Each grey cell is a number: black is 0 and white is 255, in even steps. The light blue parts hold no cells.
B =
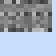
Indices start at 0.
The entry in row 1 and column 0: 124
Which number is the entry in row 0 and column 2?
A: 166
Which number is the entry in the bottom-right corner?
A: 51
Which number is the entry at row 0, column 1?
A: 166
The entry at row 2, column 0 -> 124
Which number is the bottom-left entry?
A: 94
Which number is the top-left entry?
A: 94
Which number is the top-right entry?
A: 153
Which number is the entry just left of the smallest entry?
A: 137
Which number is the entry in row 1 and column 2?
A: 124
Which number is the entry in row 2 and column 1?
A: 137
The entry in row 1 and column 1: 124

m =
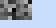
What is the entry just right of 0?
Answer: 95
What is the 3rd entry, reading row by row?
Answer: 51
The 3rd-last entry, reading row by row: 79
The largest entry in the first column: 132
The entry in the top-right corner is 27
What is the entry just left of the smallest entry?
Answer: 186
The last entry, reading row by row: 95
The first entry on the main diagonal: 120
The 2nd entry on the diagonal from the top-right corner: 66
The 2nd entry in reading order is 157
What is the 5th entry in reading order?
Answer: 120
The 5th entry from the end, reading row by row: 39

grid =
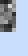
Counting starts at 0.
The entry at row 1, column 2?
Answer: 213
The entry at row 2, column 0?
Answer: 139
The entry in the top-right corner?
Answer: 167
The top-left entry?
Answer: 48
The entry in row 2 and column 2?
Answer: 123
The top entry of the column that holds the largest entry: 63
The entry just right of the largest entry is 139
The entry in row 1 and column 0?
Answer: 123

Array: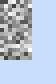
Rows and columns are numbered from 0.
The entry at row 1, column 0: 153
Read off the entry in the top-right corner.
169
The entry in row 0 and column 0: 75
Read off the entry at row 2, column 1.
197
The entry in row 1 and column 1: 242
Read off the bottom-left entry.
197
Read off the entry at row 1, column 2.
153
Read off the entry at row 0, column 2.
226
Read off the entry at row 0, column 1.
75
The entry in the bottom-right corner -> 153
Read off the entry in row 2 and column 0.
113
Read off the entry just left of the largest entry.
181
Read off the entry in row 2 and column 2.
127

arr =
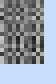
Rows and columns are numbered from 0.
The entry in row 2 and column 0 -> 88
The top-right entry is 88
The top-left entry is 159
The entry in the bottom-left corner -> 187
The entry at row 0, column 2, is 88
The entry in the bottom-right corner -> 58
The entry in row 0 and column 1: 117
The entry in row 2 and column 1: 104
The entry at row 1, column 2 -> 72

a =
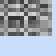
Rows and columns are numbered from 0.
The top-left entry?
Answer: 95
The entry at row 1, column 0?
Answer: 167
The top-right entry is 183
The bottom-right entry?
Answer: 151
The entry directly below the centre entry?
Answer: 183
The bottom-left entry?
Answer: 108
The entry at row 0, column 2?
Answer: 65
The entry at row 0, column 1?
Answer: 151
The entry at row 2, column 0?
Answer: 123
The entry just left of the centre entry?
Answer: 65
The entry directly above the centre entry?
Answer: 80

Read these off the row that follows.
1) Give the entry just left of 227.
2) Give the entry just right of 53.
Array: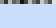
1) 80
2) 186

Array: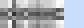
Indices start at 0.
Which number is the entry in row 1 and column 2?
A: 237
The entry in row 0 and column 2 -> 237
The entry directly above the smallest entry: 122
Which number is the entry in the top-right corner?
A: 249
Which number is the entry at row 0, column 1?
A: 207
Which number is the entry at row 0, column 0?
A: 207
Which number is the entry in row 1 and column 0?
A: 207
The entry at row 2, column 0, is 136
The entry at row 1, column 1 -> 207
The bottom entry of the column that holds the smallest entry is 80
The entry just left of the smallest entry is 191
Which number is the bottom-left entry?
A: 150

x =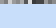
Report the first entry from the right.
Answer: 138
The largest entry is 220
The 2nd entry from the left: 126
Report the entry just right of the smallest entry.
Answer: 70
